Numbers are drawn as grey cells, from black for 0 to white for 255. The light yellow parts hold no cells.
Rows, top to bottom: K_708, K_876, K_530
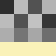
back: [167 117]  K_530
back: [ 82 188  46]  K_708
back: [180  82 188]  K_708
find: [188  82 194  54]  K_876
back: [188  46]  K_708

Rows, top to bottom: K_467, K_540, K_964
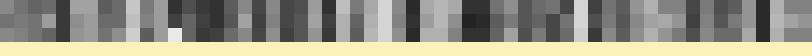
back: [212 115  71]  K_540
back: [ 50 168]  K_467
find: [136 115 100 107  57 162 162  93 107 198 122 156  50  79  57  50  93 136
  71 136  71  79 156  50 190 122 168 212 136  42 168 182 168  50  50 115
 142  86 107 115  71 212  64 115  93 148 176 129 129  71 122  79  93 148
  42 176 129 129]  K_467
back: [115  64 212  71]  K_467
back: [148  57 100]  K_964
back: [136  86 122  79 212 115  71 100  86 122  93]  K_540

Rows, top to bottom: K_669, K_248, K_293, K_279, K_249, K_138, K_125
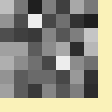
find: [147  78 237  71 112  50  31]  K_248
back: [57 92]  K_125
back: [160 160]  K_279
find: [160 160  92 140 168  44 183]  K_279
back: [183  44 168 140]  K_279

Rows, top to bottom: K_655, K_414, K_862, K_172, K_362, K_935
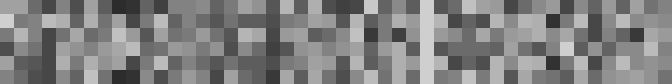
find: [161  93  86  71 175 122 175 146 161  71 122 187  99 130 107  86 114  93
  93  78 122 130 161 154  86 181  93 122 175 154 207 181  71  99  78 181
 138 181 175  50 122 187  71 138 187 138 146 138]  K_362
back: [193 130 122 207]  K_935
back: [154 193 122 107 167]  K_862
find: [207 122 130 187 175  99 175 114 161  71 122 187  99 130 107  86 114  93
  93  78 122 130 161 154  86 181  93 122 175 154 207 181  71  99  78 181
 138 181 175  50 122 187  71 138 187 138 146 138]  K_414

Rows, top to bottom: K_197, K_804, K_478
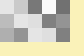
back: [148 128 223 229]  K_804
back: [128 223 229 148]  K_478
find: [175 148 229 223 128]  K_478
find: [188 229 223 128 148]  K_804
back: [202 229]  K_197
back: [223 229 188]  K_804

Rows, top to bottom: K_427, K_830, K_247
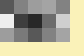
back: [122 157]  K_247
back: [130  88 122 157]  K_247
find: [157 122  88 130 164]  K_247
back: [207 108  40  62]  K_830
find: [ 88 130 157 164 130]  K_427
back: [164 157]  K_427

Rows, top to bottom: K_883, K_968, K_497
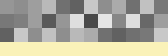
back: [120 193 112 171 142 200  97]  K_883
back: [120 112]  K_497
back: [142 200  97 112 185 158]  K_883
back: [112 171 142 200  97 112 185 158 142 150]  K_883
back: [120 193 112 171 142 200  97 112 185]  K_883

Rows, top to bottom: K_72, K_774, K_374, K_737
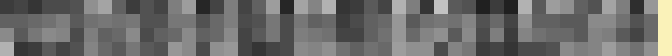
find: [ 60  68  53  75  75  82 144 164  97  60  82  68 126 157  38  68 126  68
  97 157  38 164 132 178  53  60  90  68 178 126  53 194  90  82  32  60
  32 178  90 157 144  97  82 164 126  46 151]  K_72
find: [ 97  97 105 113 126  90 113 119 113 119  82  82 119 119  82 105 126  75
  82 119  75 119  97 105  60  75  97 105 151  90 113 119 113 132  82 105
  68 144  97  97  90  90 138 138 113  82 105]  K_774
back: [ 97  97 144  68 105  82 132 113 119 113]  K_774
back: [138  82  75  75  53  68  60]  K_737
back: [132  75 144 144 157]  K_737
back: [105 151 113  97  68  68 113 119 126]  K_374

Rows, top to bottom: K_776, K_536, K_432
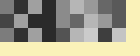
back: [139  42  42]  K_536
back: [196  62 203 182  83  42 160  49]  K_432
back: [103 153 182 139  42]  K_776
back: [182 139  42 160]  K_776
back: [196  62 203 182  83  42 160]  K_432
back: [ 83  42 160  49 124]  K_432
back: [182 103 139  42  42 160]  K_536

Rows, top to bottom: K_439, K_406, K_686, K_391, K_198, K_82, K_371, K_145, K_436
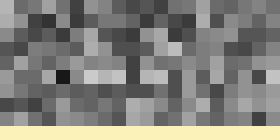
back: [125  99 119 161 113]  K_436
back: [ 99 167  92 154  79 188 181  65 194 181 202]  K_82
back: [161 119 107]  K_439
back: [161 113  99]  K_436

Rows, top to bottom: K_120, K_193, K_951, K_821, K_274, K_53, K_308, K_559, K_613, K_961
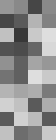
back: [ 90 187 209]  K_613
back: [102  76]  K_821
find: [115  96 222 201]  K_53
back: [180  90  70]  K_193

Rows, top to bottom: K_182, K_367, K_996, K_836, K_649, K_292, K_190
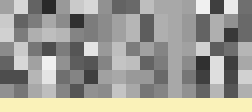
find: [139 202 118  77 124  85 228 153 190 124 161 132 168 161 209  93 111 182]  K_836
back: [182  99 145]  K_190
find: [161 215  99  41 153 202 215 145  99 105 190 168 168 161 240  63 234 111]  K_182
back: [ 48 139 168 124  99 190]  K_649
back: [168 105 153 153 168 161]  K_292

